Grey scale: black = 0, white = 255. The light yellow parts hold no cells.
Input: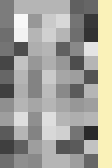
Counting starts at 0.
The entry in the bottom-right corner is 102
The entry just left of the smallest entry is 116
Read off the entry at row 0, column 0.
124
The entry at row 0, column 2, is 181
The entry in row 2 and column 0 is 110
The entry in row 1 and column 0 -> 124
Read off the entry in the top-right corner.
102
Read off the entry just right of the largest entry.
151
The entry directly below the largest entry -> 242
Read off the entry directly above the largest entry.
181
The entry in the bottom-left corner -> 110
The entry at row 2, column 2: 181
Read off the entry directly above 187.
202

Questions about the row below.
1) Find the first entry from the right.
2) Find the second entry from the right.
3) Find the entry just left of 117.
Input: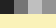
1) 147
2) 191
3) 34

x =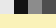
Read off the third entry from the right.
19
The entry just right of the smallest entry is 140

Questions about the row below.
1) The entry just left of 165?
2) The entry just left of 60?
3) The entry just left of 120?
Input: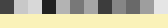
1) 120
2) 165
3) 179

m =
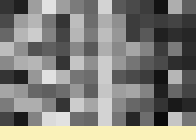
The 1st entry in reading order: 52
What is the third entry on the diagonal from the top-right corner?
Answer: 32
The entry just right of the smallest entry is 197
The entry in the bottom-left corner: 68
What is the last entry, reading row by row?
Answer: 117
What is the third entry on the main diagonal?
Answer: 204
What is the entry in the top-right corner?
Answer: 95
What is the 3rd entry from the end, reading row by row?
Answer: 11
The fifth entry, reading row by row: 158
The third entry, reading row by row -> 158
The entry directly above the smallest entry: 52
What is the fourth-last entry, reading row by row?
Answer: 109
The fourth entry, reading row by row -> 225
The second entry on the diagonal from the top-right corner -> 68
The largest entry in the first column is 189

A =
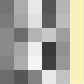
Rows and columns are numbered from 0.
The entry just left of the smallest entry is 238
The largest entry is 245
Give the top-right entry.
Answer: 180
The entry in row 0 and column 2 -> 232
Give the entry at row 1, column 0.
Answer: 123
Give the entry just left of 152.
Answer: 64
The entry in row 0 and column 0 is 116
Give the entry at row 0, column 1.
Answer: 172
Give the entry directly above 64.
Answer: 58

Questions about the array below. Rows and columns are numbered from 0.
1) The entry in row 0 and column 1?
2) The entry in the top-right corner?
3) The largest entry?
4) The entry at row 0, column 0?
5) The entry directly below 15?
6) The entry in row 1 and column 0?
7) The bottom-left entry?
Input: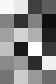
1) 233
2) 93
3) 254
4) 247
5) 30
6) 130
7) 115

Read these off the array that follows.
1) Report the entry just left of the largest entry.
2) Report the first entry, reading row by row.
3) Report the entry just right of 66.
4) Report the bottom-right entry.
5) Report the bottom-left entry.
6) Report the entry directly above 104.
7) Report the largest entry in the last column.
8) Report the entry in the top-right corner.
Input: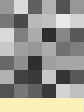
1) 191
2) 151
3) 58
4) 191
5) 82
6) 199
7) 211
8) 151

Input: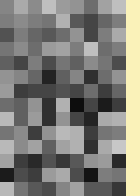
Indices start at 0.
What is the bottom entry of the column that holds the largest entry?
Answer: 55
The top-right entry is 191
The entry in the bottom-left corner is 185
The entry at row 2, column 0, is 82
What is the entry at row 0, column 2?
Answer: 139
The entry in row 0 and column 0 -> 133
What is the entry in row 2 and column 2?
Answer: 102
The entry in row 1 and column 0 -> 125
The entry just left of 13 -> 177
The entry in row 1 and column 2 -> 125
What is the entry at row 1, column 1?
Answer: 139
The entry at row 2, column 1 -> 125
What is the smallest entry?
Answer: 13
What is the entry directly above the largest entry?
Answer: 125

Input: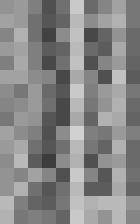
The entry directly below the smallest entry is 133
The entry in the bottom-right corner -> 133
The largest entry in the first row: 201
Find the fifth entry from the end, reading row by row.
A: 201
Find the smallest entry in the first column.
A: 119
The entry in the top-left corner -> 147
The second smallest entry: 66
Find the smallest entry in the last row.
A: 100
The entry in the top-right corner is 119
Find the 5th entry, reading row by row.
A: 112
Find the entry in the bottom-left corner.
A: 177
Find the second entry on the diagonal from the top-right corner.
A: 177
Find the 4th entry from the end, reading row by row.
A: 169
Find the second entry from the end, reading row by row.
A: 185
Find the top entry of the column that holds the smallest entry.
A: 80
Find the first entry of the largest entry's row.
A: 162
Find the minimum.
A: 60
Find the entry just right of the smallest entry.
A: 140
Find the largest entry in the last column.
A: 147
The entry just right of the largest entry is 127
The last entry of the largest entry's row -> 127
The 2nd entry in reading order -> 154
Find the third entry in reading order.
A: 127
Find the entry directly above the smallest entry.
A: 86
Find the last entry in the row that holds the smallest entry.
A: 106
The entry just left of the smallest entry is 92
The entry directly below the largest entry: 185
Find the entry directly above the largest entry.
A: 169
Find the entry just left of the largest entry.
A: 140

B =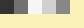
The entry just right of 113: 246
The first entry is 51
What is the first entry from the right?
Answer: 135

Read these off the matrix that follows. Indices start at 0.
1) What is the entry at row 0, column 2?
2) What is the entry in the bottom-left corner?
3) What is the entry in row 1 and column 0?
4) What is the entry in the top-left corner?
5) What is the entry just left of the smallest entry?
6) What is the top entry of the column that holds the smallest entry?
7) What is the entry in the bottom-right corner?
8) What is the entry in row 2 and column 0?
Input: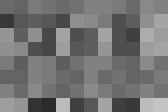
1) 122
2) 157
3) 56
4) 106
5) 50
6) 114
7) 196
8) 149

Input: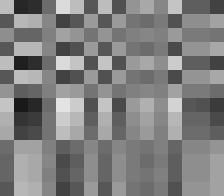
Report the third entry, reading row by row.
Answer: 45
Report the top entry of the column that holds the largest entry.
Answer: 219
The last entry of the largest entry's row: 59
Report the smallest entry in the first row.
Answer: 39
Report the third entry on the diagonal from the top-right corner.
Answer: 122
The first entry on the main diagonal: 189
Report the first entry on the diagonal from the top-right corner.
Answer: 66
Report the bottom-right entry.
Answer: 162
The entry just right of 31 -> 45
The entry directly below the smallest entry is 52
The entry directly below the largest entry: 204
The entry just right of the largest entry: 204
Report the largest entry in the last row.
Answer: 183
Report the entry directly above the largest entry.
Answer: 162
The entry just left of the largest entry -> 108
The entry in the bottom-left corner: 87
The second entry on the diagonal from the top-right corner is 142
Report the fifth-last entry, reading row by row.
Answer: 122
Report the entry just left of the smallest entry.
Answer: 196
